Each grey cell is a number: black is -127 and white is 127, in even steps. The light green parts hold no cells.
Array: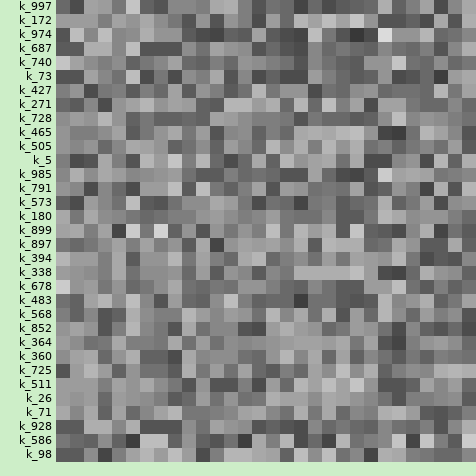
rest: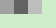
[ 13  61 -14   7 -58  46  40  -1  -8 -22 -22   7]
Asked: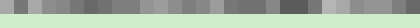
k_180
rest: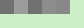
[ 13  20  28  34  34  28  40  -8  34 -43 -58  -1  20  28  13 -22]
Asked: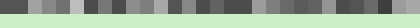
k_73
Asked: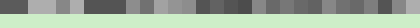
k_928
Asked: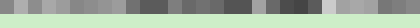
k_985
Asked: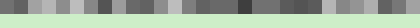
k_483

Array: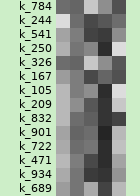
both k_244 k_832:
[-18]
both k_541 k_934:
[-68]
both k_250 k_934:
[-10]
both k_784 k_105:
[14]
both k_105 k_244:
[92]

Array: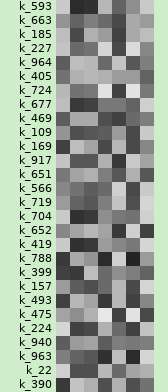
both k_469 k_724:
[-62]
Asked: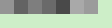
k_663
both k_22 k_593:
[55]
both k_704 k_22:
[79]
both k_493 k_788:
[-70]

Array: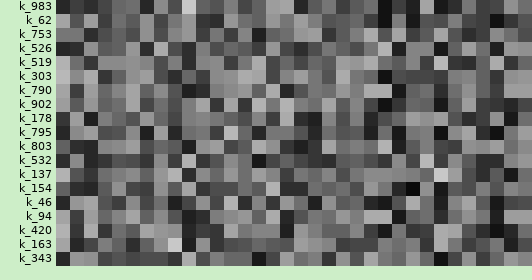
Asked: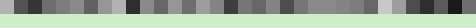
k_137
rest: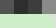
[-17 -50]
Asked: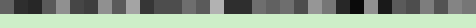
k_154

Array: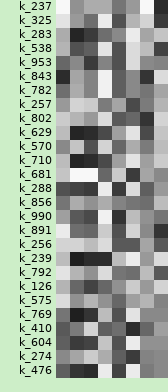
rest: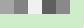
[-75  91]
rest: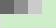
[25 83]
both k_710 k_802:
[75]
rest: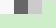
[-68  37   9]
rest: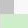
[120 -24  75 -68  37   9]
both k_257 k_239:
[25]
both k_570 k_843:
[9]

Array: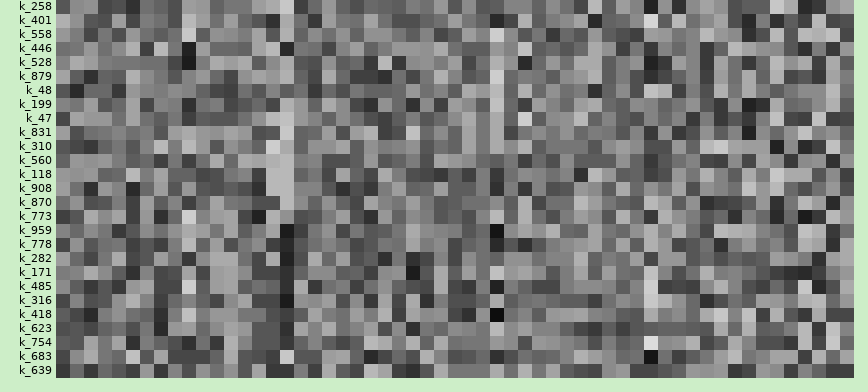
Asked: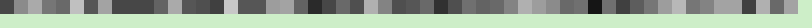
k_683
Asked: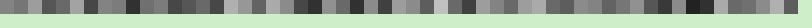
k_199
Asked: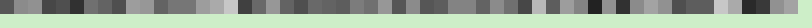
k_258
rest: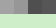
[ 71 -28 -22  29 -48  29  48 -63 -48  64 -22  11 -28  35  -9  42 -56  -9
  11  -9  17 -22  -3  -9 -41   3 -70  17 -70 -48  17 -34   3 -93  11 -22
  17  64   3  17 -28]
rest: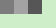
[ 48 -28  11 -15  17 -28  17  17  -9 -34   3 -56 -34  29   3  77  11 -41
  -9 -70 -22 -41  23 -34 -48 -63  29  23  -9   3  56  23  11 -78 -48  56
 -41  56  48  64 -56]
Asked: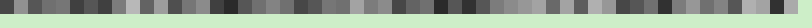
k_778
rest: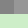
[-22 -56  17  35  23  48 -28 -56  42 -22 -63 -63 -78 -15 -56  -9  48   3
 -41 -28  77 -22  -3  -9 -34  11  23  48 -34  -3 -48 -78 -56 -28   3 -63
  29 -15  42 -28  48 -56 -41 -70  35  -3]

